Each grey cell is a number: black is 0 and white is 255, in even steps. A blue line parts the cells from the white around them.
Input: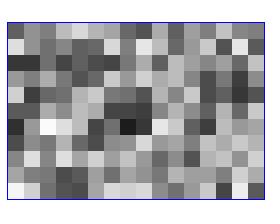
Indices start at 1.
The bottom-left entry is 245
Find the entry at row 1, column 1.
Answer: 96
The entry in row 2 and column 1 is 222
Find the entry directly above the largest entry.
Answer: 172
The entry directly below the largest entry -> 120
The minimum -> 28
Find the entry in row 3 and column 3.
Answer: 112
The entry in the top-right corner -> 127
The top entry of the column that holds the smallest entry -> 104
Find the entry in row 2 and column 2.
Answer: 146
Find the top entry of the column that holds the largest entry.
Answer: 127
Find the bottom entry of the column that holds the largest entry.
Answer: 112
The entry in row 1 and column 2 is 146
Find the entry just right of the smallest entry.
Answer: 55
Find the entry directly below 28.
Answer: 146
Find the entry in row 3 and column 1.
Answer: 55
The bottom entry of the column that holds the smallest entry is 208
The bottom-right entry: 90
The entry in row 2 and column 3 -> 112

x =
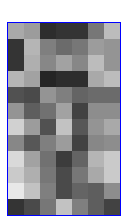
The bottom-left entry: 52
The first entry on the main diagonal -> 169
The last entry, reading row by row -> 66
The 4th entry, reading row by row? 52
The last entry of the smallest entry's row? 188
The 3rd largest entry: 209
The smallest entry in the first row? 45
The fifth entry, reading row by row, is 52
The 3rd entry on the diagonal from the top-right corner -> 135
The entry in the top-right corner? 188
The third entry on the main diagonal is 135
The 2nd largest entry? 217
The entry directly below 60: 74
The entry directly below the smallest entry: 148
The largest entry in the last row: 194
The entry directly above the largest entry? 202
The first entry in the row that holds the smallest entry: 181
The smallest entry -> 37

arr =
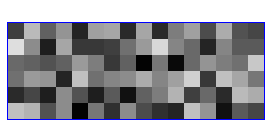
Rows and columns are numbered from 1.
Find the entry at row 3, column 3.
82
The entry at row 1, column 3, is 97
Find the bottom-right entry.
70
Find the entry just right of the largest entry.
140
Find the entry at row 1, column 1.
63
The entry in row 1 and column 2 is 186
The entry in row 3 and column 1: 105
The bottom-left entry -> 192
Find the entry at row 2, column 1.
222
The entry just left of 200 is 112
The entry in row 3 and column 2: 97
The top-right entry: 70
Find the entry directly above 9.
133

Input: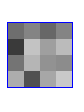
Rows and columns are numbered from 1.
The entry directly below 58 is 116
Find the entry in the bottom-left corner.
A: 173
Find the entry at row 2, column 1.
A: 58
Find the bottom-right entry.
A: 201
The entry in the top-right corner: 132

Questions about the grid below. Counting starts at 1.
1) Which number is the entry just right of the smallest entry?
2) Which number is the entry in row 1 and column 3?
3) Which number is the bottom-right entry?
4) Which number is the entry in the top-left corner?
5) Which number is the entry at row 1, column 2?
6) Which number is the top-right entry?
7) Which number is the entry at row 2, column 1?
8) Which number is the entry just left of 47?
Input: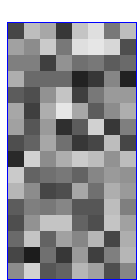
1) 112
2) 167
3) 134
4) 70
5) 189
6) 189
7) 161
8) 154

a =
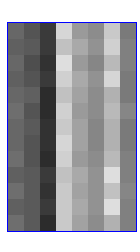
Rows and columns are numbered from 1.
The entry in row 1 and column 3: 58
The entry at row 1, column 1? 103
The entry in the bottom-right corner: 128
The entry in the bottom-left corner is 110
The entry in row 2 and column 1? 96
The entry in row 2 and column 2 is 90
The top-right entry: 122
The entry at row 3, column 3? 50
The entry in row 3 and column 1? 103
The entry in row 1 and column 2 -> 84
